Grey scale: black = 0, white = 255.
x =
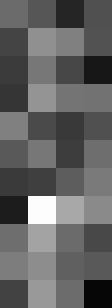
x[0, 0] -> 107
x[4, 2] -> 57
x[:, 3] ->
[80, 82, 23, 114, 80, 110, 122, 138, 72, 89, 6]
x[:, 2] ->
[37, 128, 71, 116, 57, 61, 93, 168, 107, 96, 108]
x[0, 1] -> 86
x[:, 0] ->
[107, 68, 59, 53, 128, 89, 58, 28, 110, 125, 66]
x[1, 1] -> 144
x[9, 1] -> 141

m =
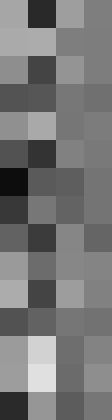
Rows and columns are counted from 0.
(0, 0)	166
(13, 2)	107
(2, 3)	125
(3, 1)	86
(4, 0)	144
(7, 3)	116
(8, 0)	98
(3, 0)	83
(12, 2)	110
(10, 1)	68
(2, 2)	148
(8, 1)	59
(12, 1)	210
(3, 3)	112
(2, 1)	68
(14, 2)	92
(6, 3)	116

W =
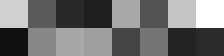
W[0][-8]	208
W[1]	[16, 136, 167, 158, 68, 117, 35, 42]
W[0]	[208, 90, 41, 31, 168, 82, 196, 255]

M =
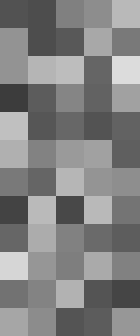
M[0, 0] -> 82
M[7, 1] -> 186
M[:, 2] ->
[128, 88, 189, 133, 103, 154, 182, 72, 129, 126, 178, 84]
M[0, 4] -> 185
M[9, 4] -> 129
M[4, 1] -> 86
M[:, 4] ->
[185, 121, 220, 161, 98, 95, 142, 116, 93, 129, 69, 151]
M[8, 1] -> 172
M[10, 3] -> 84
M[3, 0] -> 60
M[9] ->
[214, 150, 126, 170, 129]
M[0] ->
[82, 77, 128, 141, 185]
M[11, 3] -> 92
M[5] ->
[176, 130, 154, 161, 95]

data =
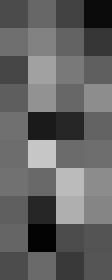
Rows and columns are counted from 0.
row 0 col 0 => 75
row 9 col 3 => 85
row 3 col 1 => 146
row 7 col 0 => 95
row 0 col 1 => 103
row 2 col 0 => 70
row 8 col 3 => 84
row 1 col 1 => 130
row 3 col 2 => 103
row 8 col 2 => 76
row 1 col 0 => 111
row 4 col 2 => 38
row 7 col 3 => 133

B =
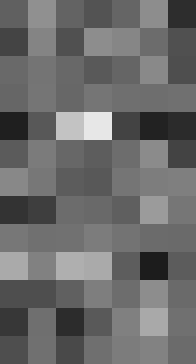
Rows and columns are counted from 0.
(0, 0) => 96
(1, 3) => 141
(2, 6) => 78
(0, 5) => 141
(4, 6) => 43
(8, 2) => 113
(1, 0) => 68
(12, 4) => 124
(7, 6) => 118
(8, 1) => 112
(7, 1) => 62
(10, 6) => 106
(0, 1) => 144
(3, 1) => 117
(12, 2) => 73
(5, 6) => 67
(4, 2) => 195
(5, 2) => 103
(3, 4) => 111
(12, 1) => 112
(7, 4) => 95
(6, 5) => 125
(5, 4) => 109
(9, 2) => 175
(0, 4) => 101
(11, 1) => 111
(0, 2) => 99

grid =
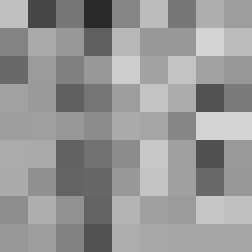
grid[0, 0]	191
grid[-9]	[191, 71, 119, 42, 133, 188, 118, 174, 157]
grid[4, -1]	212
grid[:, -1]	[157, 188, 151, 123, 212, 153, 151, 191, 165]
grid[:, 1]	[71, 169, 155, 154, 159, 170, 144, 174, 158]
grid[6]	[170, 144, 100, 103, 152, 195, 160, 104, 151]
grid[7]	[141, 174, 146, 100, 180, 159, 155, 198, 191]
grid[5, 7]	81
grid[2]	[105, 155, 128, 151, 205, 161, 195, 161, 151]
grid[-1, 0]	151
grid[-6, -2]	82
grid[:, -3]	[118, 152, 195, 172, 134, 160, 160, 155, 166]
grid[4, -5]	170
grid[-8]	[131, 169, 152, 96, 183, 152, 152, 212, 188]
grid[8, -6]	82
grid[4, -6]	139
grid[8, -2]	166

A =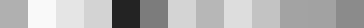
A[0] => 176
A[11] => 162
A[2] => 229

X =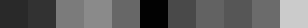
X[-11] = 41
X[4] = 103
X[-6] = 2
